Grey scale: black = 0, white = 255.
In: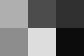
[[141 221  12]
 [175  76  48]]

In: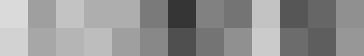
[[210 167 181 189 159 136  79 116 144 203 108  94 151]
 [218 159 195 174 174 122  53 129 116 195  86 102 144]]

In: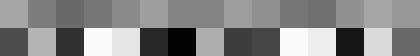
[[ 76 180  49 250 229  41   3 174  62  70 250 237  22 217 105]
 [166 125 105 118 138 158 131 131 158 145 118 111 145 166 152]]

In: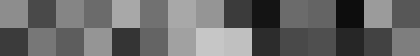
[[ 59 119  93 149  52 100 161 198 192  44  73  79  38  66 126]
 [141  73 133 107 168 113 168 149  59  20 107 100  13 155  87]]

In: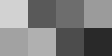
[[162 176  76  41]
 [210  89 109 155]]

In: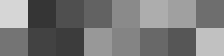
[[116  66  60 152 132 104  86 193]
 [214  53  79  98 138 173 160 110]]
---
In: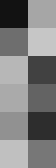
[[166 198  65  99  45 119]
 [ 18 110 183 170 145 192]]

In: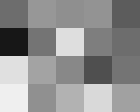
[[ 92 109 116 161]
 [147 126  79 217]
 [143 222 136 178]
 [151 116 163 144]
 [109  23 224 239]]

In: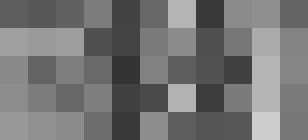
[[100 132 133 123 119]
 [143 171 180 181 205]
 [139 118  64 123  87]
 [ 57  79  82  60  84]
 [180 139  94 178  94]
 [103 122 129  74 141]
 [ 67  68  52  64  57]
 [124  80 105 127 110]
 [ 97 158 126 104 139]
 [ 87 154  99 124 144]
 [ 94 159 138 141 152]]

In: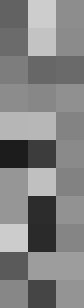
[[141 139 106 144 131 138 130 146 133 157 148]
 [205 195 103 135 183  60 192  44  42 157  69]
 [ 98 107 125 140 182  28 150 150 204  90 135]]

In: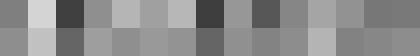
[[121 141]
 [119 135]
 [146 130]
 [165 180]
 [134 141]
 [ 87 131]
 [151 144]
 [ 62 101]
 [183 147]
 [160 153]
 [181 143]
 [143 158]
 [ 64 101]
 [212 193]
 [127 142]]

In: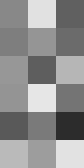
[[ 96 107 182 116  44 226]
 [225 149  94 230 122 157]
 [136 126 151 148  89 186]]

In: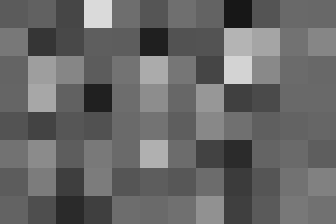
[[104 134 104 105 102  94 129 113]
 [105 114 107 105  99 106 114 120]
 [ 84 165 137  74  95 100  85  90]
 [ 23 180 211  64 112  43  59  63]
 [ 99  83  69 151 136  66 108 145]
 [111  82 118 103  94 108  87 112]
 [ 85  31 171 141 115 176  93 106]
 [110  93 115 109 106 106  85 109]
 [218  94  92  32  81 121 124  63]
 [ 70  72 134  97  86  93  62  42]
 [ 97  53 158 167  67 139 124  78]
 [ 91 120 100 101  83 114  92  99]]

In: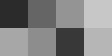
[[199 182]
 [148  56]
 [101 141]
 [ 43 167]]

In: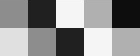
[[ 13 176]
 [176 245]
 [245  32]
 [ 32 141]
 [141 224]]
